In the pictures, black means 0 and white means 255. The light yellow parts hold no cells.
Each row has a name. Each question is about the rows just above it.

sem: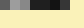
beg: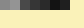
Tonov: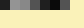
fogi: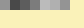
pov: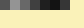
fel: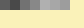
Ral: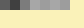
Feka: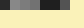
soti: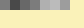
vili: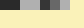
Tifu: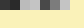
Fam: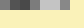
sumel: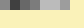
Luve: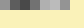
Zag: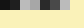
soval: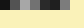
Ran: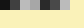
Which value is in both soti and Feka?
[124]
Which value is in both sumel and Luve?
[187]

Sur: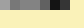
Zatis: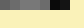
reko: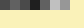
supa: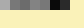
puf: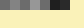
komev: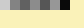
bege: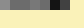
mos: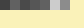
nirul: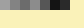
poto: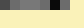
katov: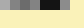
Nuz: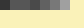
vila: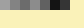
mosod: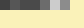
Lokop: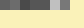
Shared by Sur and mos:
[97]
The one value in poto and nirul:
[108]
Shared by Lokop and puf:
[108]
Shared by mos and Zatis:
[97]
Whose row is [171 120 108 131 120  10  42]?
supa

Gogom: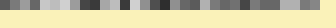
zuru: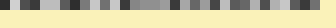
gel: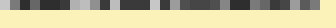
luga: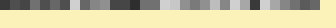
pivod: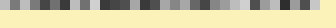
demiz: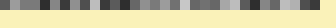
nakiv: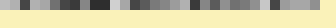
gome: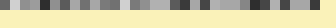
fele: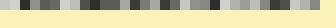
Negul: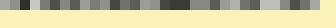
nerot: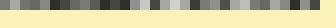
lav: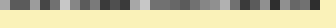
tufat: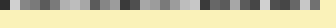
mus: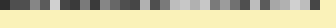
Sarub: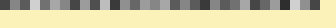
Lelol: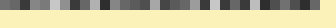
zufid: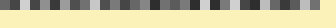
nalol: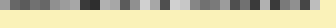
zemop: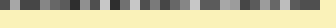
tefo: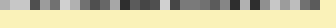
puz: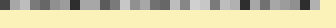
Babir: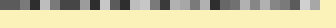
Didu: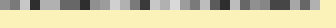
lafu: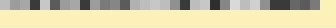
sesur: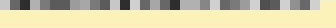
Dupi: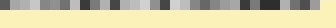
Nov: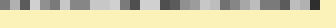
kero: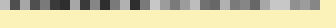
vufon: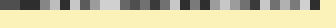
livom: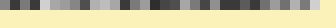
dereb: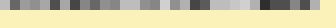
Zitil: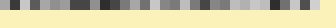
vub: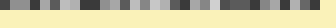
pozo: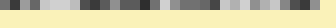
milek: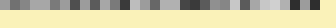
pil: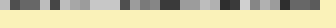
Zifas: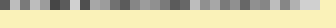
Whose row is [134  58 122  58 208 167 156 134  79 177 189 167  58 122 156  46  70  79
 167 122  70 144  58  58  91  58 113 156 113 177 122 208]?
livom
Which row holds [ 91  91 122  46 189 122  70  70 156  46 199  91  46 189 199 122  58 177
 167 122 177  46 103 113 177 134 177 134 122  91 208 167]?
Babir
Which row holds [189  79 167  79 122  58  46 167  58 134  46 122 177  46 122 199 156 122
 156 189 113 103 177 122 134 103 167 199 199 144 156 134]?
kero
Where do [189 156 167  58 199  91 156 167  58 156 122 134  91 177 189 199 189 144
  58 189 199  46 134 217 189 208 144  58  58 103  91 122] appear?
lafu

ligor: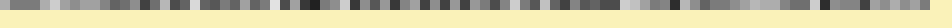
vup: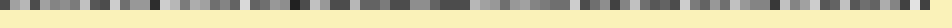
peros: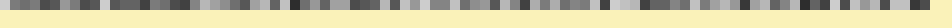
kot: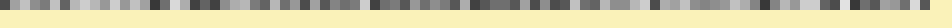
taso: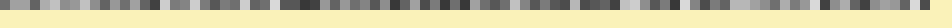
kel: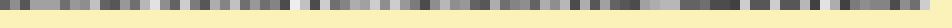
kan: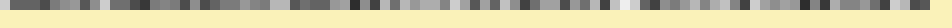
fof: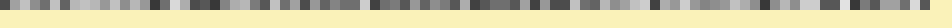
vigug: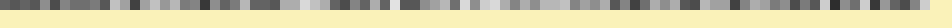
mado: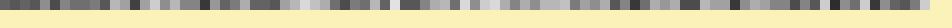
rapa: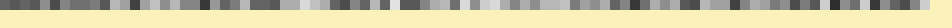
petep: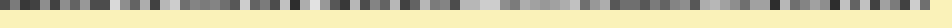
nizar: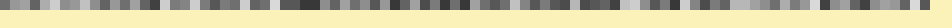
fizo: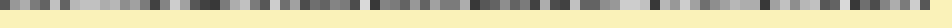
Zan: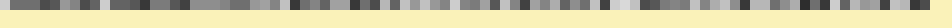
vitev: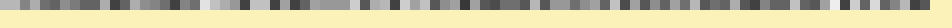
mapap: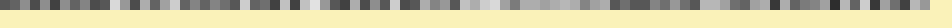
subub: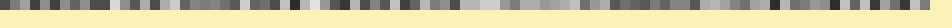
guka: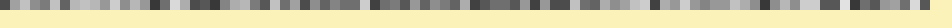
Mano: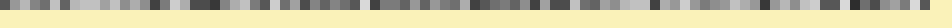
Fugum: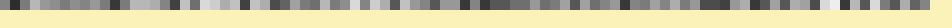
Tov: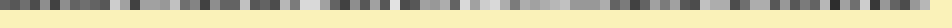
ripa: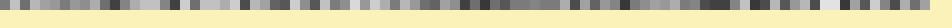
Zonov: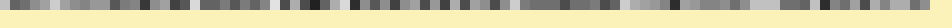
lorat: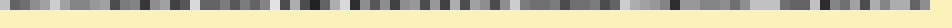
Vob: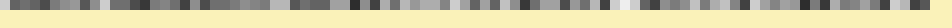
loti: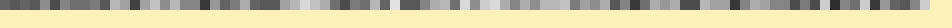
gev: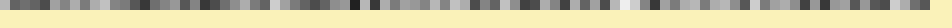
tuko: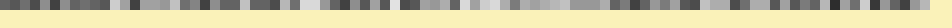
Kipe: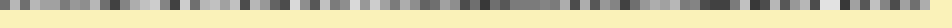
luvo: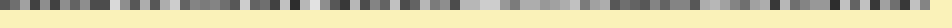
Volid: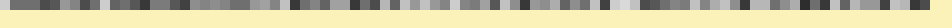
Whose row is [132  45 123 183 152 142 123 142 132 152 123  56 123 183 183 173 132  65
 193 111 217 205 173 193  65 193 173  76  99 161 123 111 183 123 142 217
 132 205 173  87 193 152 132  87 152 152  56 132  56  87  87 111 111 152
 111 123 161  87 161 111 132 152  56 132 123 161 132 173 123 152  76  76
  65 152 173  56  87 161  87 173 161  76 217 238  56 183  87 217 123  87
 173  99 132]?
Fugum
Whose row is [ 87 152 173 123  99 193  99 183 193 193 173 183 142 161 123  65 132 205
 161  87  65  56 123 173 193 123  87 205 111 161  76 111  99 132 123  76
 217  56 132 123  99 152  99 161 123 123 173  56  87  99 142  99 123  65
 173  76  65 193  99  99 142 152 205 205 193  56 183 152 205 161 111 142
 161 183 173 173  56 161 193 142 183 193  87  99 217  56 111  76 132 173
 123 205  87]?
fizo

